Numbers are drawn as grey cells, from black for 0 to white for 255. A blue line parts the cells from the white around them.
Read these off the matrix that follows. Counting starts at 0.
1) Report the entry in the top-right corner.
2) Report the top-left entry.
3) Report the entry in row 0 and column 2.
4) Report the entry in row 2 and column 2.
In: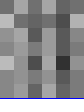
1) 112
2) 112
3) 112
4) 89

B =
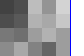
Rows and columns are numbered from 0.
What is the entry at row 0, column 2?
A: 189
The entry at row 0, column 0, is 66
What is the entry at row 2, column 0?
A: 120
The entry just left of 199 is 168
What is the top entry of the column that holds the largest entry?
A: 211
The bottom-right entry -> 157

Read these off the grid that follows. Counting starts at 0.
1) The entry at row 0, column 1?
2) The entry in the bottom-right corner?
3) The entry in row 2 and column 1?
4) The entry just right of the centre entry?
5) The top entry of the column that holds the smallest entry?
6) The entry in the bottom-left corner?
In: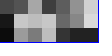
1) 83
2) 34
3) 155
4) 104
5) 71
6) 12

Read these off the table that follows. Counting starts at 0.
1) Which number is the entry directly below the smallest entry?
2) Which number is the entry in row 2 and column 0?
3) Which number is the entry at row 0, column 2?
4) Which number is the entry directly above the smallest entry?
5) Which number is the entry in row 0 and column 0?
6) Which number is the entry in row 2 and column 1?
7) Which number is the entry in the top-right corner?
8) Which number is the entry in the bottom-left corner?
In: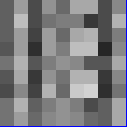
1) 86
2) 96
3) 75
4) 75
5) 96
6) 157
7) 136
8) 115

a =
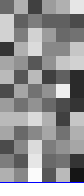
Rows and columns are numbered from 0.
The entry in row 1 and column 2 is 125
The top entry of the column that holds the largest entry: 64
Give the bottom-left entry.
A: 176
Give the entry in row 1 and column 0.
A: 210
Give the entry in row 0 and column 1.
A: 176
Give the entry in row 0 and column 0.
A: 105
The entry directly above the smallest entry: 52
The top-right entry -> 230
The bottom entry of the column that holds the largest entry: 251
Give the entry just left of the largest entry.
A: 136
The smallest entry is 21
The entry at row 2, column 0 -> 210
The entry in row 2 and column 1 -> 125
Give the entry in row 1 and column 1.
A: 96

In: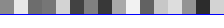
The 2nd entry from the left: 232
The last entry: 211
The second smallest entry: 56
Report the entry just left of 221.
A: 199
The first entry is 138

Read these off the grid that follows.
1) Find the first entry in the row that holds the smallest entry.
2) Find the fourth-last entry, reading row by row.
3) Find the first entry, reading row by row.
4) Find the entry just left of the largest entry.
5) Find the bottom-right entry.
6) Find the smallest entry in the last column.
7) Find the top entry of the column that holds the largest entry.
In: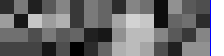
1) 67
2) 78
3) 44
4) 166
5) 145
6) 44
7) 133

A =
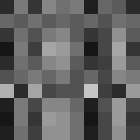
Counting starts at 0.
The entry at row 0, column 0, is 43
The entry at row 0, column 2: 53
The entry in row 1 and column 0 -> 103
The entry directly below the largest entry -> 31
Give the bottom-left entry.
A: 31
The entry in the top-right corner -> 43
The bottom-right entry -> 62
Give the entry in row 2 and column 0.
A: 53
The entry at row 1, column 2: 112
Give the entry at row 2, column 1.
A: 112
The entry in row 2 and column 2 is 82
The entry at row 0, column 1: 122
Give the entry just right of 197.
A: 62
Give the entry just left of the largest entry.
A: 82
